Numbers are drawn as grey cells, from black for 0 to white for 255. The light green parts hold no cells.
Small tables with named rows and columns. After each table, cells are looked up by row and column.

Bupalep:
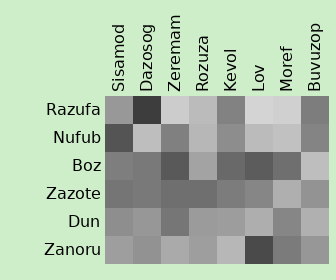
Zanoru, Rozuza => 158
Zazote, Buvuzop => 147
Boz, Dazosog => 121
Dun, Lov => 174
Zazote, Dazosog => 121
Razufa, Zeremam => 204
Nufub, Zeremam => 128
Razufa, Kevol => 130
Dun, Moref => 134
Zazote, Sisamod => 117
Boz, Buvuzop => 190
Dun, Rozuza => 155
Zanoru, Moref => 123
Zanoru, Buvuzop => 151
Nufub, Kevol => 141
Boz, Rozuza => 163
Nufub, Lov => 187
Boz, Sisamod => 126
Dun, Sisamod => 142

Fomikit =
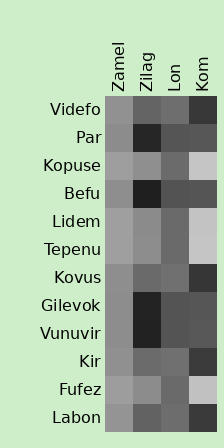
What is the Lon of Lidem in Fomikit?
106
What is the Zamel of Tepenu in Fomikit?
159
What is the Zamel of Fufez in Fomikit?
157
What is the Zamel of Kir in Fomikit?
144
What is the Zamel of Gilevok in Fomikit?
141
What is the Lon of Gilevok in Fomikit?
84
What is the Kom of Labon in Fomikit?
58
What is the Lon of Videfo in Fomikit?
110
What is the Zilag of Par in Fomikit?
38
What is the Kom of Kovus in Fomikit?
54
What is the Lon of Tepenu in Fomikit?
106
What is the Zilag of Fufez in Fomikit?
140
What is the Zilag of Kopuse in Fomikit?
143
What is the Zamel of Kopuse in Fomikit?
158
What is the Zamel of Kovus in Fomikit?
142

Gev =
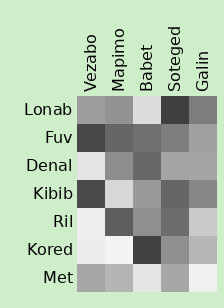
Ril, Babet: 143
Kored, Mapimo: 243
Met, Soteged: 167
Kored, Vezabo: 236
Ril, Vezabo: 238
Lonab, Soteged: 63
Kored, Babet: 65
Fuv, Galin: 160
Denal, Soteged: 165
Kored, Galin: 183
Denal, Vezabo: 228
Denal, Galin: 165
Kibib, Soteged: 102
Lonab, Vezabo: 157
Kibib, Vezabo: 74
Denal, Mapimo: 142
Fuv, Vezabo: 71
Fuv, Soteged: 126
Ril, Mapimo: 94
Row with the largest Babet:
Met

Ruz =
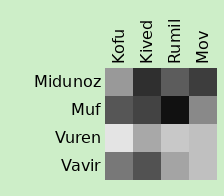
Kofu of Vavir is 120
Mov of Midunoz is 61
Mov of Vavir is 192
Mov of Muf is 137
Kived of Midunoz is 47
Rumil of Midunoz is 92
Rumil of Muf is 17
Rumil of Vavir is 164
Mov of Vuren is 192
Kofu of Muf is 86
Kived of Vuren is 168

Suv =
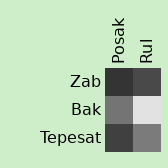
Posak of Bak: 116
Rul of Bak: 226
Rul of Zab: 73
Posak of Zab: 52
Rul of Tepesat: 123
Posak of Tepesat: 64

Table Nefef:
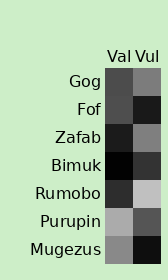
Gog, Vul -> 124
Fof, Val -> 78
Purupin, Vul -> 85
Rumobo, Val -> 45
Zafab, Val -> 27
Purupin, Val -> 171
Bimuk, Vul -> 51
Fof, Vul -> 25
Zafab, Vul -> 127
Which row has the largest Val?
Purupin

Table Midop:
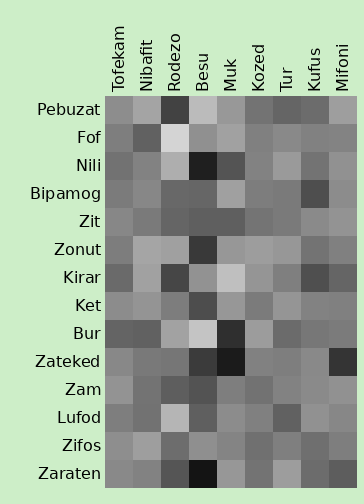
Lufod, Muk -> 140
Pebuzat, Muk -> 152
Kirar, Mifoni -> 101
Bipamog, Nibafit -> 135
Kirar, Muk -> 191
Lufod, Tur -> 97
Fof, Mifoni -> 131
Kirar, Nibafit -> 161
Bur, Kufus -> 119
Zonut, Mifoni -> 128
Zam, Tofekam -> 147
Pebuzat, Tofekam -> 141
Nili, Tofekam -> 114
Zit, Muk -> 95
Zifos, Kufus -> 111
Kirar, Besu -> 146
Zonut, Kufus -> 115
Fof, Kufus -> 129
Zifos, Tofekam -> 142
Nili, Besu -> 31

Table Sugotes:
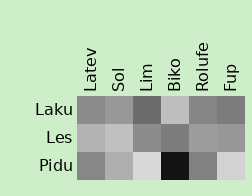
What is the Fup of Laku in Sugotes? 124
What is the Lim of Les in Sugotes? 140
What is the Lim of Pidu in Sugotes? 217
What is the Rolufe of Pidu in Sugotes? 129
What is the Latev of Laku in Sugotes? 140
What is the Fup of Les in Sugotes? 151
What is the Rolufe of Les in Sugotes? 157
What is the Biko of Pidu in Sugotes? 19
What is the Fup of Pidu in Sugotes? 210
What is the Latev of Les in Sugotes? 179
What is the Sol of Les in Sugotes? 192
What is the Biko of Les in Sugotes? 125
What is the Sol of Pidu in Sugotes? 175
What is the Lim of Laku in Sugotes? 108
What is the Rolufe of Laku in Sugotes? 133
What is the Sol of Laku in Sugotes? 152
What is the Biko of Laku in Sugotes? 190
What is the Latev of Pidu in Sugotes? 135
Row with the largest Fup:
Pidu

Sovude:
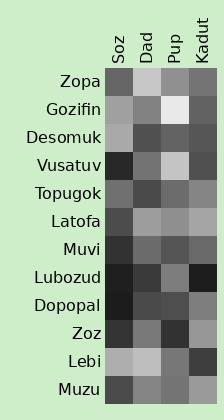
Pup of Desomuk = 99
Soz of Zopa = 102
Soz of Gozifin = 160
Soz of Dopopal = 28
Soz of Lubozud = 31
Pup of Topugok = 108
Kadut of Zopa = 116
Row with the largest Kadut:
Latofa

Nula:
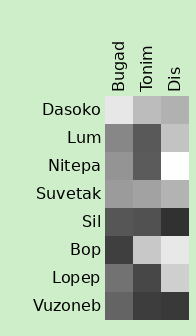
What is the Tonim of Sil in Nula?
81
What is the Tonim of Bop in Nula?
200
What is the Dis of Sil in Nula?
49
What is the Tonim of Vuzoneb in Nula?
61
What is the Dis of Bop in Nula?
232
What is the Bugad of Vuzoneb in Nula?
100
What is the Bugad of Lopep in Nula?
114
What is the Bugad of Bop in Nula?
63
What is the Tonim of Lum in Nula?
89
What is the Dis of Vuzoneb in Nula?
57
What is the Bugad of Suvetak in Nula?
155
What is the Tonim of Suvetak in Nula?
162
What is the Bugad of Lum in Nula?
135
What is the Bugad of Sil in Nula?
86
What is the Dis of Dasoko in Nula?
177
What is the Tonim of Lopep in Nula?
71
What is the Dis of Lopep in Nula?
207

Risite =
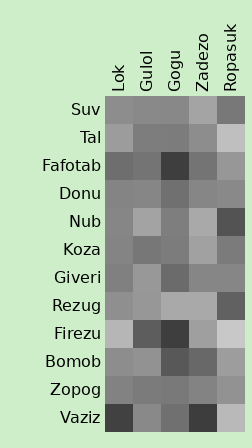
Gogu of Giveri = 107
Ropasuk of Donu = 137
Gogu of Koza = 124
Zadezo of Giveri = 134
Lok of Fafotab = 110
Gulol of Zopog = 123
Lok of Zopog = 130
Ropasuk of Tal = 191
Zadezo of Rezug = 169
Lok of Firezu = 182
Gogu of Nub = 126

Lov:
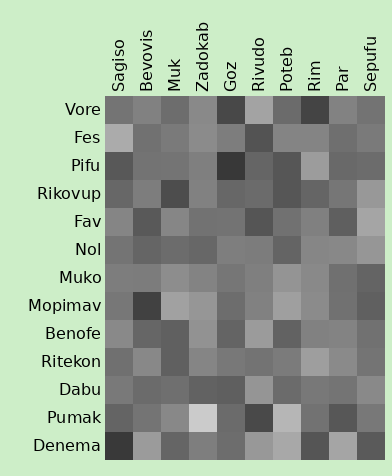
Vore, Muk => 109
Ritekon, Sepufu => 116
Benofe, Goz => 100
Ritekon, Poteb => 123
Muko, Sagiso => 125
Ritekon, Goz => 120
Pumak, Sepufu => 120
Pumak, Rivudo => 73
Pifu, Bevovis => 115
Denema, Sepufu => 90
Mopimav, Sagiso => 119
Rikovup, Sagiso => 103
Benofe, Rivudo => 155
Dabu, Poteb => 107
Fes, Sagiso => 171
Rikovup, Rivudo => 107
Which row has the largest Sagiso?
Fes

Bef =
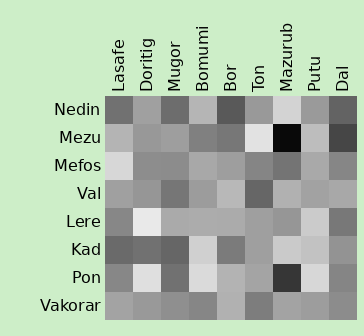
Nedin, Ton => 153
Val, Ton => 102
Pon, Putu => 215
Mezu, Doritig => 152
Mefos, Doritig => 141
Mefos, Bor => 158
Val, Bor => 184
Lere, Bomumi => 172
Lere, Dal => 120
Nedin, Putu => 154
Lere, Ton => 159
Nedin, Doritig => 160
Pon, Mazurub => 54
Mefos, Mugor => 140
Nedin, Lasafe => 113
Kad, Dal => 147
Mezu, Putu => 189
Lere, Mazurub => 150
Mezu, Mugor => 158
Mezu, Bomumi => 128

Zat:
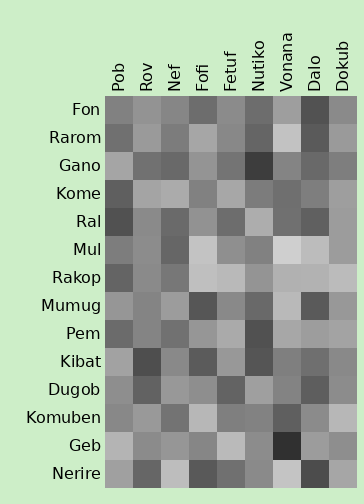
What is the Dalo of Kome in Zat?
126
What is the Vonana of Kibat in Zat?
127
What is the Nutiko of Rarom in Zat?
101
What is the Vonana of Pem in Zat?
167
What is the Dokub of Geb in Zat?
142
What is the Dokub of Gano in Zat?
126
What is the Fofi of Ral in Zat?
146
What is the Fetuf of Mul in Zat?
143
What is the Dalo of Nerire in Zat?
76
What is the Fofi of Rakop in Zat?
191
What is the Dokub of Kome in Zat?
158
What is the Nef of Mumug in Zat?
156
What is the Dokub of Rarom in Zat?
154

